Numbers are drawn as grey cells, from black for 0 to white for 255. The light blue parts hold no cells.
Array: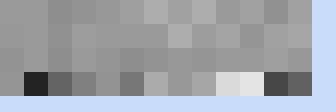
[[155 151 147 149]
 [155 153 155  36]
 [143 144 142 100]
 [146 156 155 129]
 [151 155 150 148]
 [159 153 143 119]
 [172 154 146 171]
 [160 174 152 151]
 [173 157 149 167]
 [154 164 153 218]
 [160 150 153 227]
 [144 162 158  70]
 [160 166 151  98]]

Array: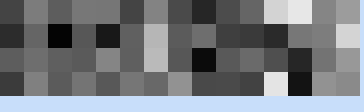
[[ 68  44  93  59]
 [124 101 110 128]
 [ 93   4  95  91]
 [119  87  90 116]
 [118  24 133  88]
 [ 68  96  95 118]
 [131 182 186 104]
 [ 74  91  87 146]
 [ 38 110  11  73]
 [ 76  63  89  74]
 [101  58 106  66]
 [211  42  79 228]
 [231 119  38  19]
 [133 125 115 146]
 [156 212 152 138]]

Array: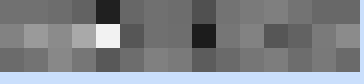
[[113 129 107]
 [113 154 114]
 [108 139 136]
 [ 98 169 118]
 [ 32 242  88]
 [102  86 108]
 [112 112 128]
 [109 110 122]
 [ 80  27  92]
 [115 117 106]
 [122 129 117]
 [126  86 125]
 [115  98 109]
 [104 122 121]
 [104 138 106]]

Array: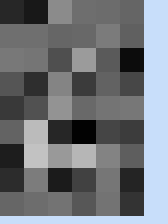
[[ 39 111 120  85  57  99  29  44 102]
 [ 24 111 117  46  81 187 194 124 109]
 [139 102  79 132 147  38 153  27 115]
 [110 104 155  59 105   2 182  65  87]
 [108 123  90  98 116  69 131 118 115]
 [101  96  12  71 119  60  94  36  51]]

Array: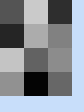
[[ 84  37 196 145]
 [202 172  98   4]
 [ 46 129 140 103]]

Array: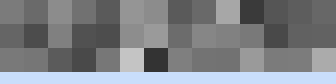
[[123 101 121]
 [106  76 118]
 [140 128  91]
 [113  81  73]
 [ 90  77 119]
 [149 141 196]
 [140 154  51]
 [ 90 108 127]
 [105 134 115]
 [167 129 114]
 [ 58 121 154]
 [ 85  73 123]
 [ 93  97 124]
 [103  98 171]]
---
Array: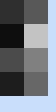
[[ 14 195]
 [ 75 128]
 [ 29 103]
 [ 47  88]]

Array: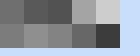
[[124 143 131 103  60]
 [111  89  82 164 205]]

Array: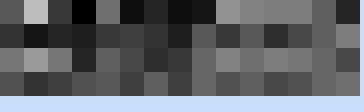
[[ 87 190  57   1 110  14  38  14  22 146 130 124 124  94  38]
 [117 154 117  38  94  72  45  57 102 130 110 124 117 102  72]
 [ 80  51  64  80  87  64  94  64 102  80  94  72  80 102 110]
 [ 51  22  38  30  57  64  51  30  87  57  87  45  72  94 124]]

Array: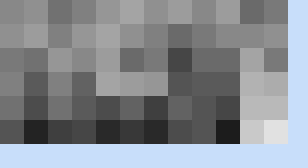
[[144 156 128 150 164 144 128 106 121 136 136 144]
 [136 144 113 128 150 164 144 156 136 156 106 121]
 [121 113 150 136 156 106 121  70 106 106 164 121]
 [128  90 128  98 164 156 150  84  90  90 178 172]
 [113  76 113  90  76  98  63  98  84  70 185 185]
 [ 84  35  63  70  41  56  41  76  84  28 201 225]]

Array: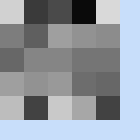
[[159 146 153 109 103]
 [103 133 133 117 117]
 [125  95 159 146 140]
 [189  66 201 167  66]
 [209  58  74  10 217]]

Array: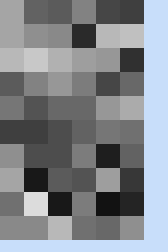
[[112 220  24 124  18  36]
 [184 200 177 158 151  48]
 [165 143 137  42 184 192]
 [137 137 184 112 104 143]
 [ 91 130 151 124  70 104]
 [165  98  91 130  70  63]
 [118  83 104 104 151 171]
 [143  77  77 124  30  98]
 [ 63  63  77  98 118 112]
 [165  24  91  83 158  55]]

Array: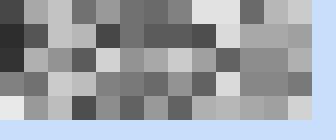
[[ 51 176 147  91 210 147 168 203 160  98 141 141 176]
 [ 71 168 195 113 153 113 106 129 226 226 106 183 203]
 [233 153 189  78 141  98 153  98 176 183 168 160 210]
 [129 113 203 189 129 121 106 147  98 218 135 135 121]
 [ 45  85 195 183  71 113  91  91  78 218 168 168 160]]

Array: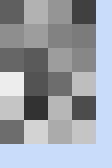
[[109 210 170 197]
 [ 95 177 149  63]
 [143 156 130 124]
 [101  89 156 136]
 [236  82 109 189]
 [197  50 183  75]]

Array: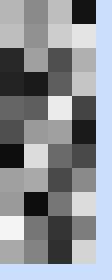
[[ 12 220 106  73]
 [160 168  73 137]
 [ 39 160  79 176]
 [ 79 153 160  26]
 [189 145 205 228]
 [182 137 189  18]
 [168 131  47 212]
 [243 119  53 125]
 [100  94 236  66]
 [ 33  26  94 197]
 [153  12 119 220]]
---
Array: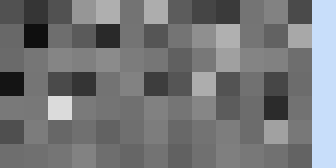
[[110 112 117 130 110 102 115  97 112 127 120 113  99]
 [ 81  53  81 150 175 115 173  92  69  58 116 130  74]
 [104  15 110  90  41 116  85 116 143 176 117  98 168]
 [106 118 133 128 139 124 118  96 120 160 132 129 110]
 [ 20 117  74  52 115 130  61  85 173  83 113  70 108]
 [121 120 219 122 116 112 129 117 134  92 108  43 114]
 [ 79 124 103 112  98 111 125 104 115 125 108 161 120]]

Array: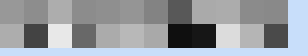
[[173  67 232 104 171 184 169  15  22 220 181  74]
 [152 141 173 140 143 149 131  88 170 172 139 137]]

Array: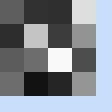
[[108  18  36 149]
 [ 93  49  47 221]
 [ 45 197  61 148]
 [ 91 108 249  76]]

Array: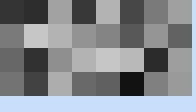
[[115  67 172 105  96  18 128 153]
 [ 52  45 163  56 179  71 122 160]
 [121 198 179 148 133  87 149  99]
 [102  49 142 180 199 185  42 158]]

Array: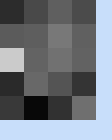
[[ 57   8  49 111]
 [ 44  73  95  75]
 [ 91  94 120  96]
 [203  99 113  98]
 [ 42 104  84  52]]

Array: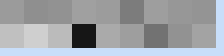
[[192 207 187  22 170 158 114 146 163]
 [155 143 146 160 156 124 158 151 148]]

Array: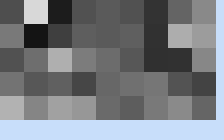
[[178 133 161 151 106  93 121 138 101]
 [ 78 216  28  81  90  81  51 100 137]
 [121  20  63  94  90  95  49 173 156]
 [ 81 110 175 124 108  87  48  49 135]
 [115  87  96  70 103 112 118  83  67]]
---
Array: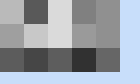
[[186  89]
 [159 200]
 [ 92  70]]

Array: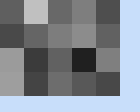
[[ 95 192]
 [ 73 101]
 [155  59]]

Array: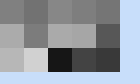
[[128 114]
 [171 124]
 [183 209]]

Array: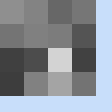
[[143 131]
 [116 128]
 [ 64  76]]

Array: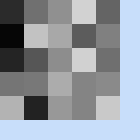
[[ 43 112]
 [  6 194]
 [ 36  86]]

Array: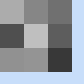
[[172 134]
 [ 79 191]
 [145 148]]

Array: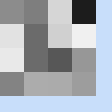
[[140 126]
 [226 107]
 [233 107]]
